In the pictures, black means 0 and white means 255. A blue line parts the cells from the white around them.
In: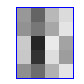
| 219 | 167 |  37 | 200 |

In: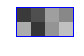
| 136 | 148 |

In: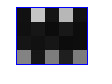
| 19 | 24 | 22 | 22 |

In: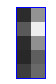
| 147 |  89 |

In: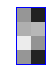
|  33 | 175 |

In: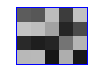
| 193 |  37 |  36 | 185 |

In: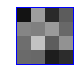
|  92 | 154 | 194 | 106 |

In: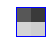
|  58 | 212 |

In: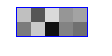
| 163 | 131 |
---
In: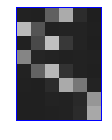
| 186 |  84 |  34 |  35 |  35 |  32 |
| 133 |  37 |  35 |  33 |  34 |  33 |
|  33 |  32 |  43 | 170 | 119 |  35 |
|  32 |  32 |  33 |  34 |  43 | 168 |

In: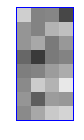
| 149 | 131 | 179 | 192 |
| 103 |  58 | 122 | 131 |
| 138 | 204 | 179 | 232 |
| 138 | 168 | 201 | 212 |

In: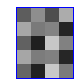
| 167 | 122 | 131 |  36 |
| 166 | 124 | 129 |  38 |

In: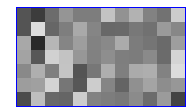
|  84 | 220 | 102 | 126 | 169 | 133 | 104 | 105 | 120 | 113 | 154 | 135 |
| 163 |  87 | 209 | 195 | 151 | 129 | 142 | 126 | 124 | 138 | 107 | 212 |
| 157 | 160 | 212 | 118 |  87 | 205 | 133 | 100 | 144 | 164 | 141 | 151 |

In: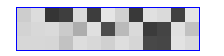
| 211 | 216 | 218 | 203 | 173 | 224 |  76 | 186 | 218 |  59 |  68 | 224 | 193 |

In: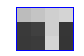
|  58 |  64 | 207 |  54 |

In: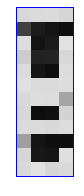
|  64 |  28 |  21 |  15 |
| 204 |  34 |  36 | 215 |
| 224 | 218 | 218 | 221 |
| 215 |  14 |  16 | 211 |
| 159 |  21 |  15 |  15 |
| 217 | 226 | 214 | 217 |
